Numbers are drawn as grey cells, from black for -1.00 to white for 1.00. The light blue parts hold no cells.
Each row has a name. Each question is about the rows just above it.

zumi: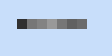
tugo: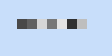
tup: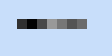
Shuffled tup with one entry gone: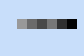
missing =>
[-0.34]
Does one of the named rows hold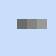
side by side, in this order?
no
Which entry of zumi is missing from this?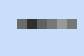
[0.03]

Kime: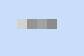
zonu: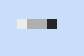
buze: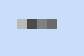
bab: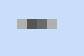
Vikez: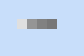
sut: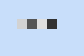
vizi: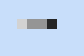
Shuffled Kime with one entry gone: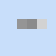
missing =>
[0.27]
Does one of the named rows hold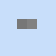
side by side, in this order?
no

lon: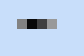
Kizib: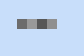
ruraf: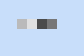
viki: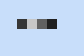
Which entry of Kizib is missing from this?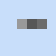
[0.12]
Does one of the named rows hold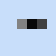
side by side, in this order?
yes
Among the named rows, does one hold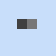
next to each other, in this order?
no

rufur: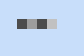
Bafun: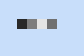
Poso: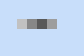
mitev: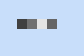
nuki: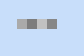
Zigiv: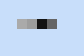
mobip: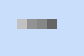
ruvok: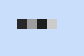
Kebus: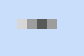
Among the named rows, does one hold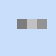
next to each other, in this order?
no
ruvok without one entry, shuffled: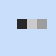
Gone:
[-0.77]
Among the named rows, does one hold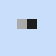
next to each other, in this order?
no
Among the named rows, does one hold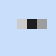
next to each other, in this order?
no
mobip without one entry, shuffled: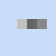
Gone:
[0.15]
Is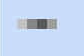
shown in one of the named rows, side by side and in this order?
yes
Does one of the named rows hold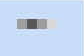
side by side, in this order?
no

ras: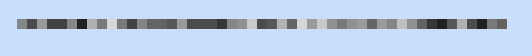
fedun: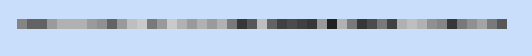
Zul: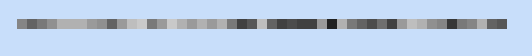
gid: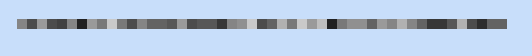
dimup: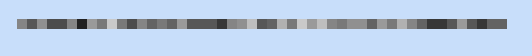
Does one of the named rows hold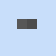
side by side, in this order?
no
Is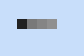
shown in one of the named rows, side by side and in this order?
no
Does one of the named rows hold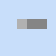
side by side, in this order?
no
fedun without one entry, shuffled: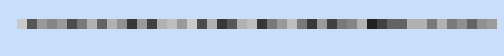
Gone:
[0.29]
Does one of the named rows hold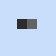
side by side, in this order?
yes
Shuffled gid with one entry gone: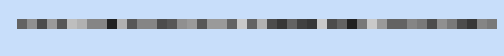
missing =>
[-0.65]
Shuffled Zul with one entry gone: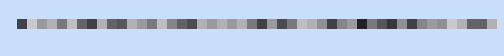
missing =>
[-0.13]

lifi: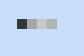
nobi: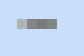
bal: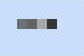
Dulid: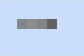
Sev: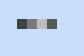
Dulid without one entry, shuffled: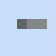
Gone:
[0.12]
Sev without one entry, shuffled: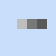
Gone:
[-0.48]
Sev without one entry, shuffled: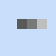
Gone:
[-0.48]
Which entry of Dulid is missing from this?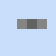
[0.12]
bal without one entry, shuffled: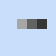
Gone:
[-0.13]
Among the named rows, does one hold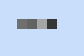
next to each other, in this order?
yes

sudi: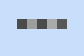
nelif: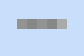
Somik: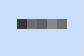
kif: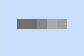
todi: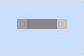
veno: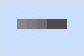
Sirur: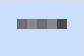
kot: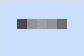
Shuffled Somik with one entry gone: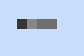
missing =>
[-0.23]
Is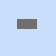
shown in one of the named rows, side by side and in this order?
yes
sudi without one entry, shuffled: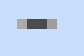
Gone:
[-0.31]
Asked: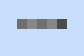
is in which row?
Sirur
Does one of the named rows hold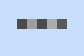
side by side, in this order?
yes
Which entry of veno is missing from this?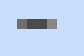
[-0.03]
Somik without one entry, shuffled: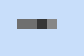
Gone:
[-0.23]

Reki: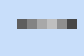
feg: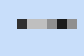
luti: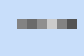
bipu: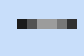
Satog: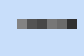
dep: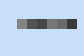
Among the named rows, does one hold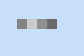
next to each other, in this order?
no
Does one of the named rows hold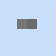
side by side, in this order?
yes
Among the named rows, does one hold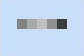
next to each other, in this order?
no
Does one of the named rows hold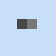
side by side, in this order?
yes

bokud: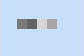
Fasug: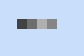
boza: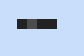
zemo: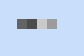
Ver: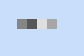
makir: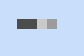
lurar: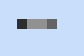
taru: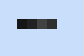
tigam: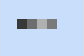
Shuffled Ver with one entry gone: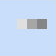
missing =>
[-0.32]
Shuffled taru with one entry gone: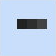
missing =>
[-0.83]
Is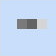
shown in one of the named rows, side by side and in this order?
yes

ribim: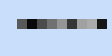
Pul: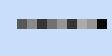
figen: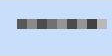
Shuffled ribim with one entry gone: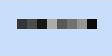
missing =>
[0.26]
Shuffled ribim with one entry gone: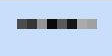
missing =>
[-0.11]
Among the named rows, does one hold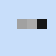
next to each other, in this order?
yes
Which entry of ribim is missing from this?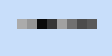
[-0.83]
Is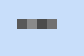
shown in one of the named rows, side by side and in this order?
yes
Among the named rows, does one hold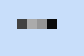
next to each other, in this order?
no
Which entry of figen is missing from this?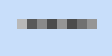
[-0.48]

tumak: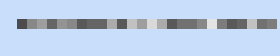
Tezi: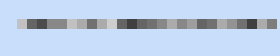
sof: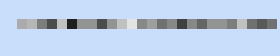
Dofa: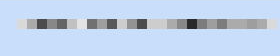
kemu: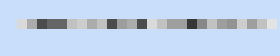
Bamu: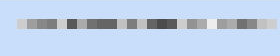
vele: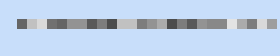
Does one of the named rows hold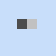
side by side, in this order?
yes
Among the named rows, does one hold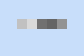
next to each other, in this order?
yes
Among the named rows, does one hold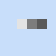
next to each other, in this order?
yes
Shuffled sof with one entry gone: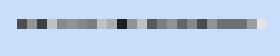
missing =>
[0.43]

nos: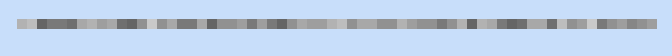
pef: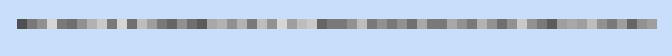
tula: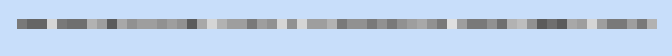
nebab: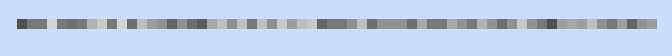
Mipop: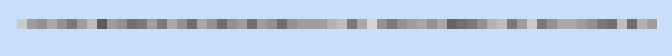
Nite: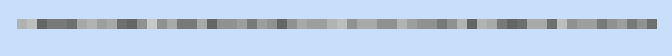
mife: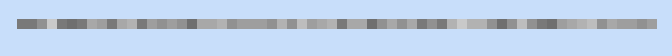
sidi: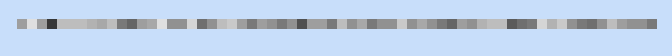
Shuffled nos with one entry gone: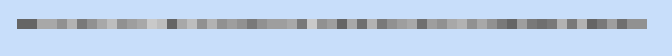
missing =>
[0.05]
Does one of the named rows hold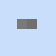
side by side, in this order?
yes

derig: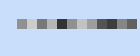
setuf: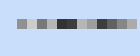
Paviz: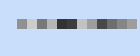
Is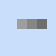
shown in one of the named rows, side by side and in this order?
no
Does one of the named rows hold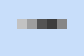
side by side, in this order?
yes
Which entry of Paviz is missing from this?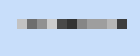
[-0.05]
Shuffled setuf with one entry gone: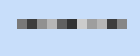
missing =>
[0.34]
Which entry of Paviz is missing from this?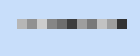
[-0.43]

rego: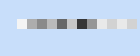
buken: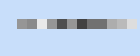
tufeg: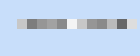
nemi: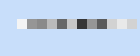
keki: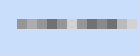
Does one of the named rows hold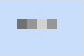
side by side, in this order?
yes
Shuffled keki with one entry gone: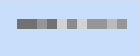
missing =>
[0.36]
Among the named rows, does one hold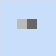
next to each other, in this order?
yes
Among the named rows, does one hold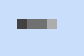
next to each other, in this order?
yes
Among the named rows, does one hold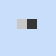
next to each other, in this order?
yes
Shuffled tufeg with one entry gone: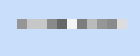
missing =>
[0.27]

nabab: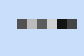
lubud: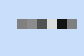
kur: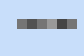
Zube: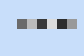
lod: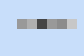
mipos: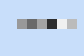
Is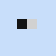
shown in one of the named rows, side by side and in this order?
no
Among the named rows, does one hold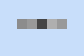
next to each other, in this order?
no
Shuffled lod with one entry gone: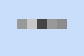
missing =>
[0.37]
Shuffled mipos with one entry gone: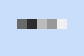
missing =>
[0.29]
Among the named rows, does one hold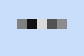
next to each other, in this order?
no

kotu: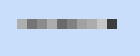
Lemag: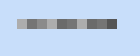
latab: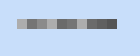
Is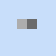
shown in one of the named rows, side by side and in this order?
yes
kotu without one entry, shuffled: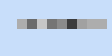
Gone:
[0.01]
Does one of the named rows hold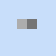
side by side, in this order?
yes
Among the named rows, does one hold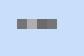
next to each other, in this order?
yes

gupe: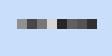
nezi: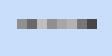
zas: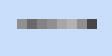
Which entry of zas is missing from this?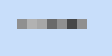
[0.03]
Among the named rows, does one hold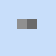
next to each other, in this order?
yes
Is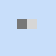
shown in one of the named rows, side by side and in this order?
yes
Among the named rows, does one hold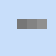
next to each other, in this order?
no

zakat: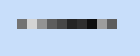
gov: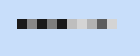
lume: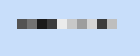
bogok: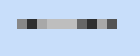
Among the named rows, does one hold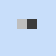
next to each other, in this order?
no
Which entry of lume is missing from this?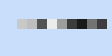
[0.66]
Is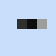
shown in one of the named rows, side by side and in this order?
yes
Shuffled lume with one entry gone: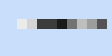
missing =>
[0.57]
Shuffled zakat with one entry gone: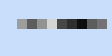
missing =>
[-0.72]

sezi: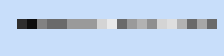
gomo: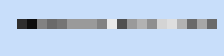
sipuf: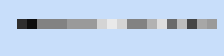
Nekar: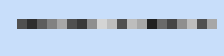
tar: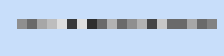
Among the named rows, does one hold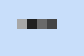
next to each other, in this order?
yes
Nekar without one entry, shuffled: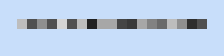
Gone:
[-0.27]
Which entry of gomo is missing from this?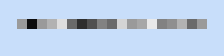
[-0.08]
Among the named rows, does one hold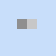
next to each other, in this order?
no
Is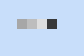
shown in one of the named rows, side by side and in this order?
yes

